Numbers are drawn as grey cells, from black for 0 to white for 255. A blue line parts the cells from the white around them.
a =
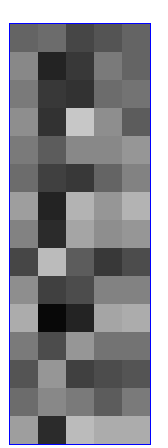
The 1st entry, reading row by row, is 100
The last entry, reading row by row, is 172
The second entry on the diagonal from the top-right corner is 122
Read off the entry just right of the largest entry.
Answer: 142
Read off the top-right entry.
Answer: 100
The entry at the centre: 165
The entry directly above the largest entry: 50
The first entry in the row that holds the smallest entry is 172
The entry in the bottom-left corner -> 158
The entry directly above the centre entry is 179
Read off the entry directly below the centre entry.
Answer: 92
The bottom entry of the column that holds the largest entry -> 187
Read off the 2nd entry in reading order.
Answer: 108
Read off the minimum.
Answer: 8
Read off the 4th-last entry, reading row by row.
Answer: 43
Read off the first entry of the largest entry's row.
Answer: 142
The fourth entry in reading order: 84
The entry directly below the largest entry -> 136

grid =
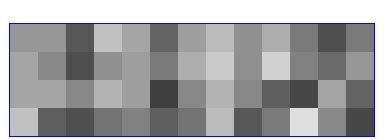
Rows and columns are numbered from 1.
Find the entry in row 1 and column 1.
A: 151
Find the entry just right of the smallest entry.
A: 136
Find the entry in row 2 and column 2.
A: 136
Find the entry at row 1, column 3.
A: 87
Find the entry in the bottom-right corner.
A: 71
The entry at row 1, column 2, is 151
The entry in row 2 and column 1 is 165
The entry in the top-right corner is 122
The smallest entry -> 63
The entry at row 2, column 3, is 79
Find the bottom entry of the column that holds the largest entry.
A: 222
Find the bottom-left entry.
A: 193
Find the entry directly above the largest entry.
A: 71
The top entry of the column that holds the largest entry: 122
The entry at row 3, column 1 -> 165
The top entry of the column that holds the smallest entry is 100

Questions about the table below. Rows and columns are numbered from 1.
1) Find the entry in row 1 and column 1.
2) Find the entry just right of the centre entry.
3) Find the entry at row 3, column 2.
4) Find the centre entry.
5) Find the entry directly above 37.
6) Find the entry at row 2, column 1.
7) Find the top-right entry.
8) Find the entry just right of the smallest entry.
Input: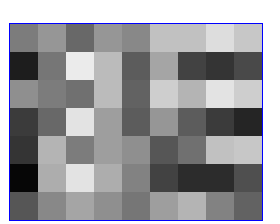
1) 124
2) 150
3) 124
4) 92
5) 206
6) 29
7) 199
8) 173

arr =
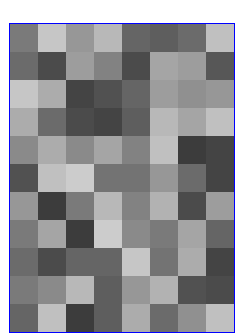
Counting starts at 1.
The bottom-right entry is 192
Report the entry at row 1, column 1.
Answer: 122
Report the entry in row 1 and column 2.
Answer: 198
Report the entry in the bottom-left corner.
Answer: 101
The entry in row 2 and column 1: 107
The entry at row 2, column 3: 157
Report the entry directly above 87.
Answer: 192
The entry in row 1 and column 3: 151
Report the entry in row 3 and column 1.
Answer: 198
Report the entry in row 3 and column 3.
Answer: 68
